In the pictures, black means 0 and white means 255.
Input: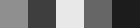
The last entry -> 28
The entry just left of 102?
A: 232
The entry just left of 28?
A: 102

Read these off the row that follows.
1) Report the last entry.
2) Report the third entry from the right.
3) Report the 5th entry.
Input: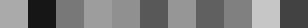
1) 66
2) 128
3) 144

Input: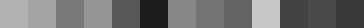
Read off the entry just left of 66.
200
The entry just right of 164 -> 121

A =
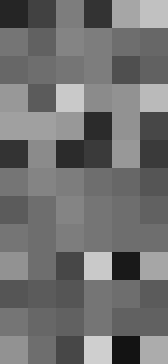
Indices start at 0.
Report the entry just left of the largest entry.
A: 71
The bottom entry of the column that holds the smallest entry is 19
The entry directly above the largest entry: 117
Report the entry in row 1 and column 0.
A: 117
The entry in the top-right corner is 193
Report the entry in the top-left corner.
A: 37
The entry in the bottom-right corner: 172
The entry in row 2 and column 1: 110
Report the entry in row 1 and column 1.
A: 97
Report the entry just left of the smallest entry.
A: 207
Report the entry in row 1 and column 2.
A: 132
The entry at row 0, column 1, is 65
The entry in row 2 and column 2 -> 117
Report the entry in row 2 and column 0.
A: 103
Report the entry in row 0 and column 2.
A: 125
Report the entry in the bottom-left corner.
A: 146

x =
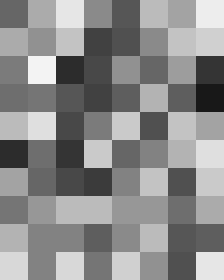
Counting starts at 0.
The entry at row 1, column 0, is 171
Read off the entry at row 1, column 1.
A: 145
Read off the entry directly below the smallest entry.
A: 163
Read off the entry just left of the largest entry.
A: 123
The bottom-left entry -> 216
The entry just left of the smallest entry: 94
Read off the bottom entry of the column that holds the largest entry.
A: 130
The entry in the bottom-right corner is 230
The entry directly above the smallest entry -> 52
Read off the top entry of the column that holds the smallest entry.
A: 237
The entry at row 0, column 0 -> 102
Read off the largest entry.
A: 243
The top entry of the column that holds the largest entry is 171
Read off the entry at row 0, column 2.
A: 230
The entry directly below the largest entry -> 117

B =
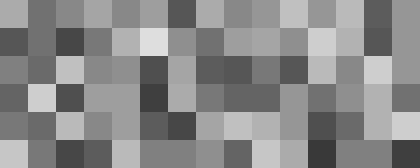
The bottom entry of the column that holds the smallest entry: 57
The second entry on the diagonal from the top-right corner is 86
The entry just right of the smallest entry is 128
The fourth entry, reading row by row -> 165
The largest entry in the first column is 198
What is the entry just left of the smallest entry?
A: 171
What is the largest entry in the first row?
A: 192
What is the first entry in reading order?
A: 171
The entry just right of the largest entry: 143
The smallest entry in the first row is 86
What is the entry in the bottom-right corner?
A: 63
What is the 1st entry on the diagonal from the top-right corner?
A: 150
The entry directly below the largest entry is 79
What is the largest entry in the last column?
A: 206
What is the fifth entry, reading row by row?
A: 136
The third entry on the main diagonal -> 192
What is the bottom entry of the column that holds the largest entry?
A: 128
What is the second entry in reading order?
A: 113
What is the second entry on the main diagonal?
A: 113
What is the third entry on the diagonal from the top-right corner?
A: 136

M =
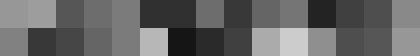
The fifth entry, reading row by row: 123
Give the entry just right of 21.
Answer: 42
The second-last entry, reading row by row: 86
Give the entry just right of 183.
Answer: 21
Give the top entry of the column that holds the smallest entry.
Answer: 48
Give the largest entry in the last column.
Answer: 151
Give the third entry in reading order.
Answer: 86
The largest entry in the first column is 151
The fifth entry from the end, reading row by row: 204
